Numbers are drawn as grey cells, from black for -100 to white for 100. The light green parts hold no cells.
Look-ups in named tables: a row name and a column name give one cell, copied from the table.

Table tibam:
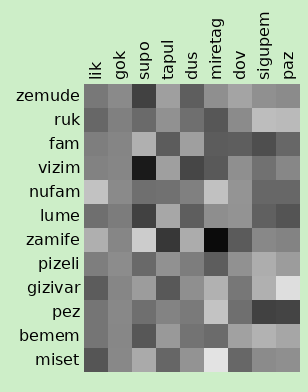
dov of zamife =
-29
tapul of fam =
-28
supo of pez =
-13
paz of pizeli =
22
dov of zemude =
29
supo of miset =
33
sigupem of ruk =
48
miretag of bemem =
-16
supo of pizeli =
-18
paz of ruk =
46

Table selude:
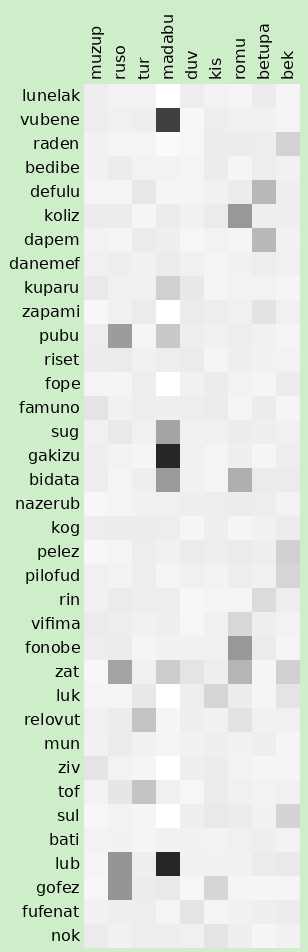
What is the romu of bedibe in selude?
92
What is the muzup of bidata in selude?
86
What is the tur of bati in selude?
92
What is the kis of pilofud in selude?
90
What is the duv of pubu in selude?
87
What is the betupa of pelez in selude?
87
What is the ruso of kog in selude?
85
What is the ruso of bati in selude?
89
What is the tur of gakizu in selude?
92
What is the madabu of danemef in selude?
84
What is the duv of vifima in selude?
93
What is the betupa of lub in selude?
84
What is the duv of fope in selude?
89
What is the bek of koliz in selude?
87
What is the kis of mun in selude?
87

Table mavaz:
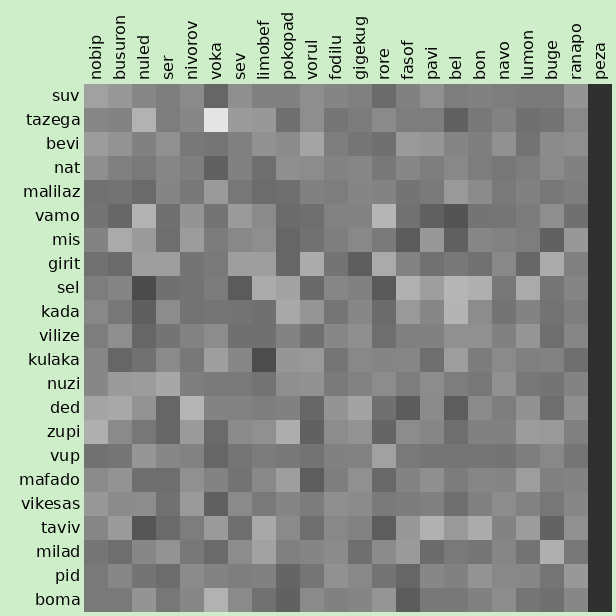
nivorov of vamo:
16
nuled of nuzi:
22
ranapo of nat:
1
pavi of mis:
19
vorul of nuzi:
14
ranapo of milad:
-7
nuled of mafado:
-13
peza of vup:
-63
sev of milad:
10
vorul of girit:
34
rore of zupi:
-21

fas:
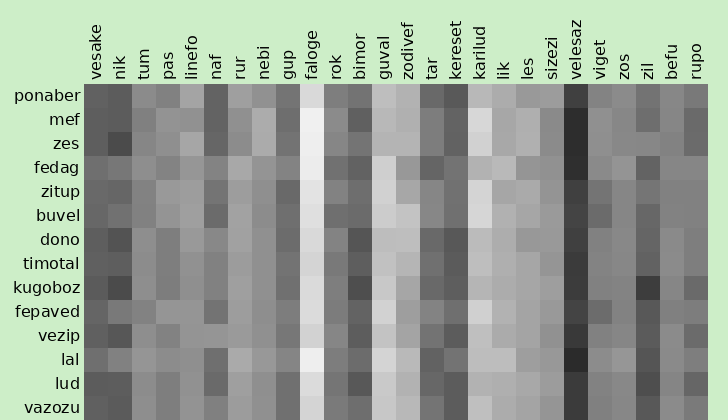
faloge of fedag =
85
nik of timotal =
-26
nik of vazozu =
-29
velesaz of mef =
-65
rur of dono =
26
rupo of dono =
-1
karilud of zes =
64
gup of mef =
-14
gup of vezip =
-7
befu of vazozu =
9
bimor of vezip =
-27

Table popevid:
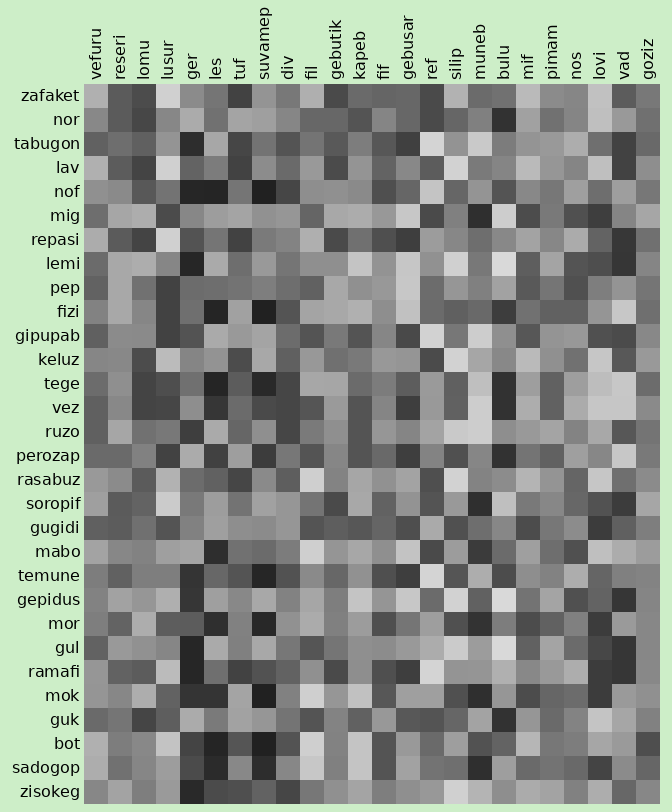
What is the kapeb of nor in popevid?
-34
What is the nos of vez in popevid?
34
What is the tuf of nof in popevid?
-8
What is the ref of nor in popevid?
-42
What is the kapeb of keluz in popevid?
-5
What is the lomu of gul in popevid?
14
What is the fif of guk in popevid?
19

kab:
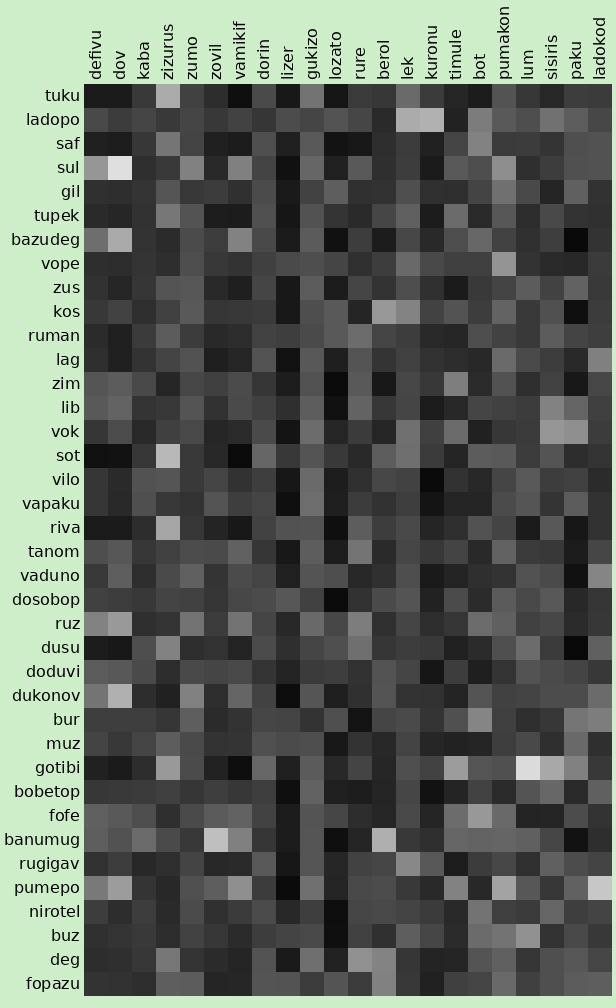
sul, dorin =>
-47
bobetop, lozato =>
-75
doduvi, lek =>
-46
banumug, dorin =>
-58
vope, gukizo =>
-39
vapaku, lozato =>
-76
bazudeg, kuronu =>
-68
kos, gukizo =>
-39
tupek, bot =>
-67
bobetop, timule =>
-72
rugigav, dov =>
-52
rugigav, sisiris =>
-25
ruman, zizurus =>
-28

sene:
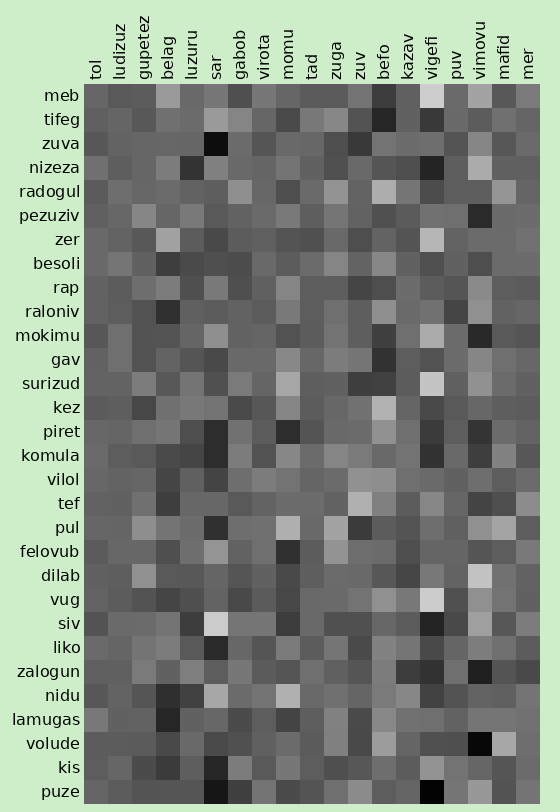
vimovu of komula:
-51
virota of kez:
-32
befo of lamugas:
7
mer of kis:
-16
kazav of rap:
-15
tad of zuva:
-19
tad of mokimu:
-28
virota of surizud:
-21
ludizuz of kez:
-26
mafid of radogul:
17

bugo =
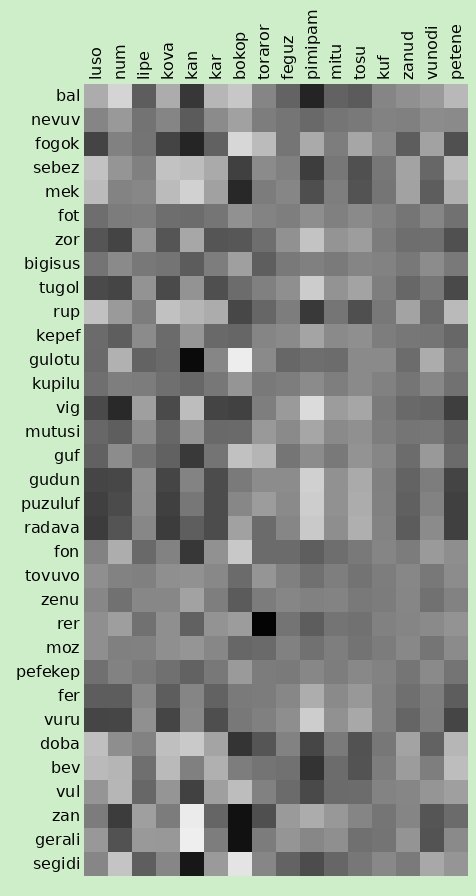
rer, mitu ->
-9
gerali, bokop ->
-87
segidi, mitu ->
-20
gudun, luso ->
-46
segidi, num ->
54
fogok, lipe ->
-9
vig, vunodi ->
-20
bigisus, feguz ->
-5
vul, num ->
43
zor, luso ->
-33
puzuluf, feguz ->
8
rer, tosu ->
-11
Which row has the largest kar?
bal

